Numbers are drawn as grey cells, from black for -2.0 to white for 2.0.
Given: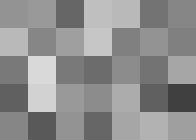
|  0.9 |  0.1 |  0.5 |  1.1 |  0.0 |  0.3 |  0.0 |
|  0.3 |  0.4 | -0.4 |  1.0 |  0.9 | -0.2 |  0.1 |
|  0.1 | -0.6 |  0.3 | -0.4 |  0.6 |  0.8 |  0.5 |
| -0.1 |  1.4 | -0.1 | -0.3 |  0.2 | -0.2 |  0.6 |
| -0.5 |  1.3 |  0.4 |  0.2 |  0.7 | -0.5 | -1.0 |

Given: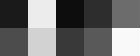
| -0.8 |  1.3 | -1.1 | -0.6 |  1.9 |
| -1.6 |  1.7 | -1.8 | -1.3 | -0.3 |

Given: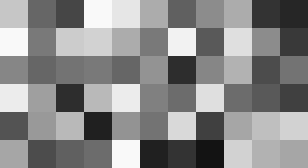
|  1.9 | -0.1 |  1.2 |  1.3 |  0.7 | -0.1 |  1.8 | -0.6 |  1.5 |  0.2 | -1.1 |
|  1.7 |  0.5 | -1.3 |  0.9 |  1.7 |  0.0 | -0.3 |  1.5 | -0.3 | -0.6 | -1.0 |
|  1.1 | -0.4 | -0.9 |  1.9 |  1.6 |  0.7 | -0.5 |  0.2 |  0.7 | -1.2 | -1.4 |
|  0.6 | -0.8 | -0.5 | -0.3 |  1.9 | -1.5 | -1.2 | -1.7 |  1.3 |  0.8 |  0.6 |
|  0.1 | -0.4 | -0.2 | -0.1 | -0.4 |  0.3 | -1.3 |  0.1 |  0.8 | -0.8 | -0.2 |
| -0.7 |  0.4 |  0.9 | -1.5 |  0.3 | -0.2 |  1.4 | -1.0 |  0.6 |  1.0 |  1.3 |

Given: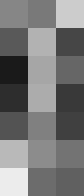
|  1.7 | -0.3 | -0.5 |
|  0.9 |  0.2 | -0.2 |
|  0.1 | -0.1 |  1.2 |
| -0.6 |  0.8 | -0.9 |
| -0.7 |  0.0 | -1.0 |
| -1.3 |  0.7 | -1.1 |
| -1.6 |  0.6 | -0.4 |

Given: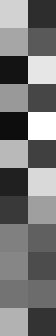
|  1.3 | -1.3 |
|  0.9 | -1.0 |
|  0.8 | -1.2 |
|  0.6 | -0.6 |
|  0.4 | -0.9 |
|  0.1 | -0.8 |
|  0.0 | -0.5 |
| -0.2 | -0.3 |
| -1.1 |  0.5 |
| -1.5 |  1.4 |
| -1.7 |  1.6 |
| -1.8 |  2.0 |

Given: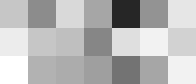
|  2.0 |  0.8 |  0.7 |  0.5 | -0.2 |  0.6 |  1.8 |
|  1.7 |  1.1 |  1.0 |  0.1 |  1.5 |  1.8 |  1.3 |
|  1.1 |  0.2 |  1.4 |  0.6 | -1.4 |  0.3 |  1.6 |

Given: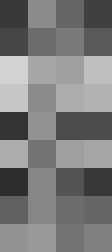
|  1.3 |  0.6 |  0.5 |  1.0 |
|  1.1 |  0.2 |  0.7 |  0.8 |
|  0.7 | -0.2 |  0.5 |  0.6 |
|  0.3 |  0.4 | -0.2 |  0.0 |
| -0.5 |  0.1 | -0.3 | -0.4 |
| -0.9 | -0.3 | -0.1 | -0.6 |
| -1.1 |  0.2 | -0.4 | -1.0 |
| -1.2 |  0.3 | -0.8 | -0.8 |
| -1.3 |  0.1 | -0.7 | -1.1 |
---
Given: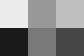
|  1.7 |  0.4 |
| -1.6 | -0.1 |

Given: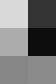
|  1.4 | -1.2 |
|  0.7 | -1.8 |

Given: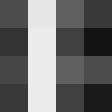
| -0.8 |  1.6 |
| -1.2 |  1.7 |

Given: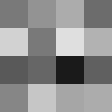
| -0.1 |  0.3 |
|  1.3 | -0.1 |

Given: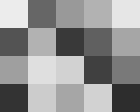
|  1.7 | -0.4 |
| -0.7 |  0.8 |

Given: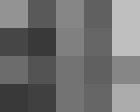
|  0.3 | -0.6 |
| -0.9 | -1.1 |
